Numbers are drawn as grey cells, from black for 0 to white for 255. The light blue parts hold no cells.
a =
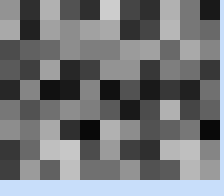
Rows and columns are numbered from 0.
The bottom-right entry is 155
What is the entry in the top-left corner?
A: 147
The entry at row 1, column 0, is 169
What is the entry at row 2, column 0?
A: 76
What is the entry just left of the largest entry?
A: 47
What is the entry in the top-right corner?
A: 25
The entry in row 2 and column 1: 97
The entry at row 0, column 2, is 177
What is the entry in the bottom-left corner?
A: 63
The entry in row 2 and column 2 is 105
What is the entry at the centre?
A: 17
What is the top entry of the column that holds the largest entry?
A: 205
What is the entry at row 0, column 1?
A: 47
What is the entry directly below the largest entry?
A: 169

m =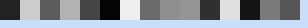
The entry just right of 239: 106
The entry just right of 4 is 239

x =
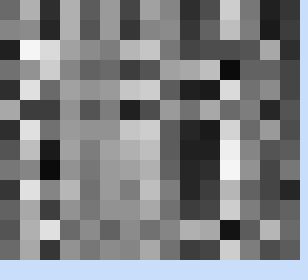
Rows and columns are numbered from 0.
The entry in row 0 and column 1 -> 176
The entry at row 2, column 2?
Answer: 218
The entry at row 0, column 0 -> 106
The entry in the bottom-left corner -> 106
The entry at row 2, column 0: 32
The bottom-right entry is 92
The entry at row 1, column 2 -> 38
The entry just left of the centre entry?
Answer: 197
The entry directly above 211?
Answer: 106
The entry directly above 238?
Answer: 211
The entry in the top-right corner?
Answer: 54
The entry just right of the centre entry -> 92
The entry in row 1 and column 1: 139
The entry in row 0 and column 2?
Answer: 46
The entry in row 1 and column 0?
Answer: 133

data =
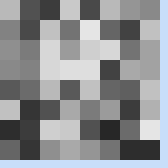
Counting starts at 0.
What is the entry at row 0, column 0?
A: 185
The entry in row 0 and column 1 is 81
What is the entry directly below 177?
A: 229
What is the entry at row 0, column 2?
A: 60
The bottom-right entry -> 45
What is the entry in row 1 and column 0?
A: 130
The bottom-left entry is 101
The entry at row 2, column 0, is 143
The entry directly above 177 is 193
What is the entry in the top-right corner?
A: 137
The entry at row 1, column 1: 73
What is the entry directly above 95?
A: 169
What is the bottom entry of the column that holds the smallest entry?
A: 115
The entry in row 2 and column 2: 215

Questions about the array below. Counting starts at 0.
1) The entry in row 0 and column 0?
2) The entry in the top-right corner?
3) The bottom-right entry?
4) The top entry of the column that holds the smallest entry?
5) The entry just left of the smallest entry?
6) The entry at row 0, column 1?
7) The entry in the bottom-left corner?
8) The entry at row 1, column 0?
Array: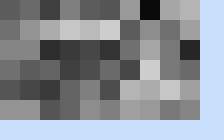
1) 92
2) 180
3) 133
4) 10
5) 153
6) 106
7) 147
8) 112

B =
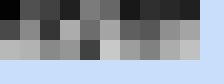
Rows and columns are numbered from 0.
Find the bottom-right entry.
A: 192
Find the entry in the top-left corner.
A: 3
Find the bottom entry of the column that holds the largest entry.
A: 200
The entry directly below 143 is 172
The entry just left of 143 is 87
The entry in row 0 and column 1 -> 80
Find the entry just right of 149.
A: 65
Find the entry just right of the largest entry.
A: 157
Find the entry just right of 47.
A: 40

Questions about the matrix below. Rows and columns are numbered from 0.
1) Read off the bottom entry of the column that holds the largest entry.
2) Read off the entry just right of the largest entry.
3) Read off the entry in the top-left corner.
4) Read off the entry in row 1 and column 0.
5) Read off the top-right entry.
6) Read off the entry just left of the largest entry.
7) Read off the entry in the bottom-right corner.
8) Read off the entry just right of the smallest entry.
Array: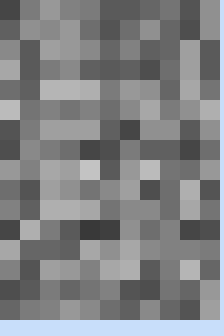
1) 137
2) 90
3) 70
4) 96
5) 144
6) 159
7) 159
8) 63

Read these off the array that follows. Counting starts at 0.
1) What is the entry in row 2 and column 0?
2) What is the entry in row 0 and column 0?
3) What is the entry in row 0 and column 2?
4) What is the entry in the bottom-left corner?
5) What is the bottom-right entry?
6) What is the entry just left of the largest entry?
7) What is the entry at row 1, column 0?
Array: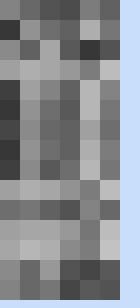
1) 138
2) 131
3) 83
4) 131
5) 83
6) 124
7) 55
